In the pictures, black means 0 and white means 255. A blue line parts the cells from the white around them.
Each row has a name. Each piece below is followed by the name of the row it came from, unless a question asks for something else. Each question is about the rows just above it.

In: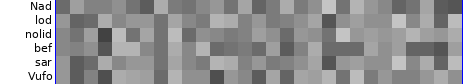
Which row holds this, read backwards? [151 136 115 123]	Nad
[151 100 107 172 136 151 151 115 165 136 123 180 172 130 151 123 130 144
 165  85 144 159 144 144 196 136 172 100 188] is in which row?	lod

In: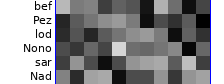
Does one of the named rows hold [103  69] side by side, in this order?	yes
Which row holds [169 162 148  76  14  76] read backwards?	sar
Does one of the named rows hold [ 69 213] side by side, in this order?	yes
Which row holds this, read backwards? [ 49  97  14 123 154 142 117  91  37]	lod

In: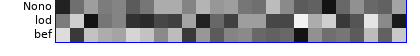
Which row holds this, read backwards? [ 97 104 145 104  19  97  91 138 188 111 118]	Nono
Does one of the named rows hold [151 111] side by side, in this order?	no

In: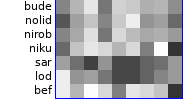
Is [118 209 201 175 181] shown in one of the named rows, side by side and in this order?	yes
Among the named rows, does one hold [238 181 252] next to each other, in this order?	yes
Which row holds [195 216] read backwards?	bef
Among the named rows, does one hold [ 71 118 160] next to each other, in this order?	no
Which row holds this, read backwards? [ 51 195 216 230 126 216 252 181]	bef
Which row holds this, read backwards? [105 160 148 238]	nolid
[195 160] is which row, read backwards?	nolid

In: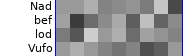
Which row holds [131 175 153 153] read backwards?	Nad
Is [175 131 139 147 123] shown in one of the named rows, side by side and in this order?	yes
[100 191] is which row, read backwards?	bef

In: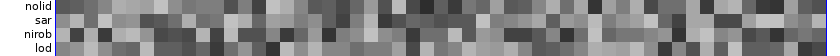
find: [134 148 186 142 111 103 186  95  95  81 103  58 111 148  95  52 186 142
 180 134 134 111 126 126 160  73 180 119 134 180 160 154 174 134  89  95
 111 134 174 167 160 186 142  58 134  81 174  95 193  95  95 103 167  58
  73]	lod
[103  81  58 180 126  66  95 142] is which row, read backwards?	sar
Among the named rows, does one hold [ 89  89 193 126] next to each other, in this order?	yes
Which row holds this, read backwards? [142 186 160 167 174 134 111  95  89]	lod
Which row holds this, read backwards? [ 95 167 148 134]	sar

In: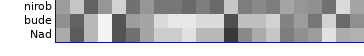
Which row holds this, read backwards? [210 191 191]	bude
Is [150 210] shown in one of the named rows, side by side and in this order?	yes
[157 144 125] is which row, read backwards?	Nad
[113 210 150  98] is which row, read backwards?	nirob
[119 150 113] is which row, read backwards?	nirob
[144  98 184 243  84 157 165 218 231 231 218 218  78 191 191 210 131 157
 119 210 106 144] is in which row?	bude

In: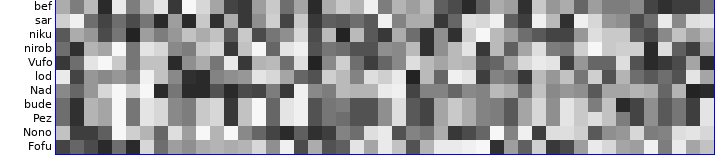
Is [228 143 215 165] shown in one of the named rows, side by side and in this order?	no
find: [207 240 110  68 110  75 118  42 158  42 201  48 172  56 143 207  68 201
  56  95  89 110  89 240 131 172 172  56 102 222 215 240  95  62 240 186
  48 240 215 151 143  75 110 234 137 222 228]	sar
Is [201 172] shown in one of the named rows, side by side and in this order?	yes
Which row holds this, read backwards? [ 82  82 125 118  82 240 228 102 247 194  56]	bude

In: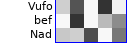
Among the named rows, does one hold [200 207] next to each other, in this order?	yes
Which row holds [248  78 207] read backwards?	Nad
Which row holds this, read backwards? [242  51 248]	Vufo
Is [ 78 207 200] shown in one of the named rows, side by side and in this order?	no
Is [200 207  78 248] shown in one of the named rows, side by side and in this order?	yes
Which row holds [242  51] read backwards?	Vufo
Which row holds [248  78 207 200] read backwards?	Nad

